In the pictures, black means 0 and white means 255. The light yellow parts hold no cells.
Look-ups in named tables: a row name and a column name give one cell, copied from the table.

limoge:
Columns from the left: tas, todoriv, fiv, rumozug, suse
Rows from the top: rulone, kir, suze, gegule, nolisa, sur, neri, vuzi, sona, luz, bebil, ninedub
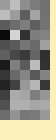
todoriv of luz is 171
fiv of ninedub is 119
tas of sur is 95
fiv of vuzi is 133
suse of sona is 55
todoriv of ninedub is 147
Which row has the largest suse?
bebil

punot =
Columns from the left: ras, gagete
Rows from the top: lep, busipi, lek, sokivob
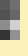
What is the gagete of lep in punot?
111
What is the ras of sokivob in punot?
52
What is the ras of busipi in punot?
82
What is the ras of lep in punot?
89
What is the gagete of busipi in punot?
102
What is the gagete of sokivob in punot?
145
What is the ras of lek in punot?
140
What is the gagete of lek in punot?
208

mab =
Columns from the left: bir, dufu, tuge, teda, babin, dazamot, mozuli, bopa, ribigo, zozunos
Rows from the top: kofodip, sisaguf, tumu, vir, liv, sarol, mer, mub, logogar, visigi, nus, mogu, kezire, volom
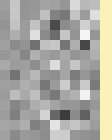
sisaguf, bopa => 196
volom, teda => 150
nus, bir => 161
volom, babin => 141
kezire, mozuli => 183
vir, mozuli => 197
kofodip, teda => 150
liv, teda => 113
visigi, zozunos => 162
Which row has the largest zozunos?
sisaguf

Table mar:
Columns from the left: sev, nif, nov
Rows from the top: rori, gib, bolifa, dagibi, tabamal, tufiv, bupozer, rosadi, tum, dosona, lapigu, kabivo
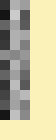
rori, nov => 158
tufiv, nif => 135
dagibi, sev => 50
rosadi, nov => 104
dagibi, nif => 176
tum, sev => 50

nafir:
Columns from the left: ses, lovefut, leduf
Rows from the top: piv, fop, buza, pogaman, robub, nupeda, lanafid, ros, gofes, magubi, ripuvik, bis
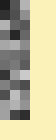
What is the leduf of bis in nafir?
46
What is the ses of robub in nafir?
167
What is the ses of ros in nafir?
53
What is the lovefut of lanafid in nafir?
121
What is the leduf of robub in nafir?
140
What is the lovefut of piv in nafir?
84
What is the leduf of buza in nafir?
88
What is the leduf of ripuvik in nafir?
147
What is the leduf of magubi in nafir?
132
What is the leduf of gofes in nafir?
77

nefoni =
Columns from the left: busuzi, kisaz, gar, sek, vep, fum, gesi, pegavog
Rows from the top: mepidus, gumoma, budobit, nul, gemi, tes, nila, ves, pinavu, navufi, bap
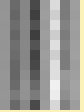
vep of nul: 158
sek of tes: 67
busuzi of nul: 149
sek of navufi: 123
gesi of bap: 128
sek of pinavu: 106
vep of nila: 156
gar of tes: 134
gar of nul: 134
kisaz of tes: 108
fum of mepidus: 219
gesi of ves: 153
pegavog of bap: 157
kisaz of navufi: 123
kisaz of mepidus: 106
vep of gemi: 154
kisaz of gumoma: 102
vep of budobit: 154
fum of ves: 222
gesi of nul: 124
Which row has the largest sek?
navufi

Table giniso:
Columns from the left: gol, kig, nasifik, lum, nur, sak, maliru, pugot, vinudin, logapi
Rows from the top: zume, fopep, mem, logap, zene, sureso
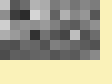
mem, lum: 143
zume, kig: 87
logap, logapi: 108
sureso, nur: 103
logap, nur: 115
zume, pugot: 117
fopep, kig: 60
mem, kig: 139
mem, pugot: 92
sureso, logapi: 137
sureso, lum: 100
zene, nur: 83
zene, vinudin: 92
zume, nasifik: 108
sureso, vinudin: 116
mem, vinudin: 122
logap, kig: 154
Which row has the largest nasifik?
mem

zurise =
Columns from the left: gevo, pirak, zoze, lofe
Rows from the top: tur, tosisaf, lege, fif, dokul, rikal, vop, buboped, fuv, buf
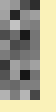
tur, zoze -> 79
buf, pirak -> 125
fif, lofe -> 117
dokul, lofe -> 117
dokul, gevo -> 148
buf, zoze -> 181
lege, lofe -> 126
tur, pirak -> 150
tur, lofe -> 45
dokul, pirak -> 73
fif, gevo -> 76
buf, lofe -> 71
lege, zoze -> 133
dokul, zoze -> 83
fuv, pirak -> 105
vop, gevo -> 54
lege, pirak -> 194
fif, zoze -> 24
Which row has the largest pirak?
lege

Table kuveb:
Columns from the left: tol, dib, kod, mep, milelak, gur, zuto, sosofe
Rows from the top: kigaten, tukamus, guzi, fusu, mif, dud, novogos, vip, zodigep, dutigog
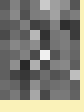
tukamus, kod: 81
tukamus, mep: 125
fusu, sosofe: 59
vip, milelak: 109
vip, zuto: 94
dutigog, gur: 123
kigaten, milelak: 202
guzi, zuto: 46
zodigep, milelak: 100
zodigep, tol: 109
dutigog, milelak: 72
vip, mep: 78

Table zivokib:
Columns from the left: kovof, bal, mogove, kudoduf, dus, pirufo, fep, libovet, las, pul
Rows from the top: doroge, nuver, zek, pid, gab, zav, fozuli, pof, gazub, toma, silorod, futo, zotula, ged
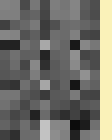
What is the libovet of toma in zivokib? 122
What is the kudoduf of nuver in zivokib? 100
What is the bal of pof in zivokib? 92
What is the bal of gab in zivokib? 34
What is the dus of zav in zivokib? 36
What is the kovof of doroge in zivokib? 131
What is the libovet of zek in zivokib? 110
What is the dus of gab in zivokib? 168
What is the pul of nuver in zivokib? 76
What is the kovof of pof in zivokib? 86
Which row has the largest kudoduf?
fozuli

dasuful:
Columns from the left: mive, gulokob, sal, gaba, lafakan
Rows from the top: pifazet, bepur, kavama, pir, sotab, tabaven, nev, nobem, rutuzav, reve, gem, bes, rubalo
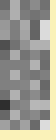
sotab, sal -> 146
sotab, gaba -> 176
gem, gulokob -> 127
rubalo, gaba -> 106
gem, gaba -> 183
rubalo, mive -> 160
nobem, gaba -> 118
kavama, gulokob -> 127
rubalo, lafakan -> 220
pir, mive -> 157
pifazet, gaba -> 139
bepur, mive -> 131

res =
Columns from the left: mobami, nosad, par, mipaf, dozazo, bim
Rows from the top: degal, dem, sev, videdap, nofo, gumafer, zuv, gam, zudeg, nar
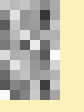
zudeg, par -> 121
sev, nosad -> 196
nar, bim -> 164
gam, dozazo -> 163
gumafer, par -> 179
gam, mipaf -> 154
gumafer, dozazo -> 88
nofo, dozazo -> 108
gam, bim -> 179
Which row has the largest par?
videdap

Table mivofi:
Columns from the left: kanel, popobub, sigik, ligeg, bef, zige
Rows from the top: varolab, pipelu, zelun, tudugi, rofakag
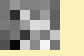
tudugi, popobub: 116
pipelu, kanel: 118
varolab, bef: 135
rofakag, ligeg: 137
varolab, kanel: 118
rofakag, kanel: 80
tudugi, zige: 198
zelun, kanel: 123
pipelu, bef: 158
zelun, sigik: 156
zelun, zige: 99
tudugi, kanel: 93
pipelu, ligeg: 113
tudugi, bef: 122
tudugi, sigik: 53
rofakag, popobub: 9
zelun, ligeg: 220
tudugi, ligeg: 158
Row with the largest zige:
tudugi

